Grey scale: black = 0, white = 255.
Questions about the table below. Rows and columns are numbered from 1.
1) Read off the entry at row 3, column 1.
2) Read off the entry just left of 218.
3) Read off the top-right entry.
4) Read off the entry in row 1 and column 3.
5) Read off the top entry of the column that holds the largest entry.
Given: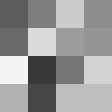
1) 244
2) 106
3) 141
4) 204
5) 92

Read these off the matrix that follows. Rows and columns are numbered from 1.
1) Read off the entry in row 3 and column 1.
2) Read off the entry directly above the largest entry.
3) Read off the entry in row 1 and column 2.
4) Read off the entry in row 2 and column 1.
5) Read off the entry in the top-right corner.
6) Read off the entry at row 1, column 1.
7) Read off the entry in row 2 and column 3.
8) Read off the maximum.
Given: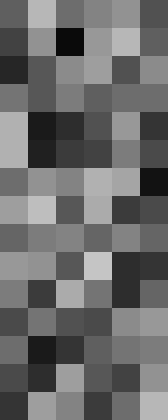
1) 38
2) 101
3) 183
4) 66
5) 81
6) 95
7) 10
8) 197
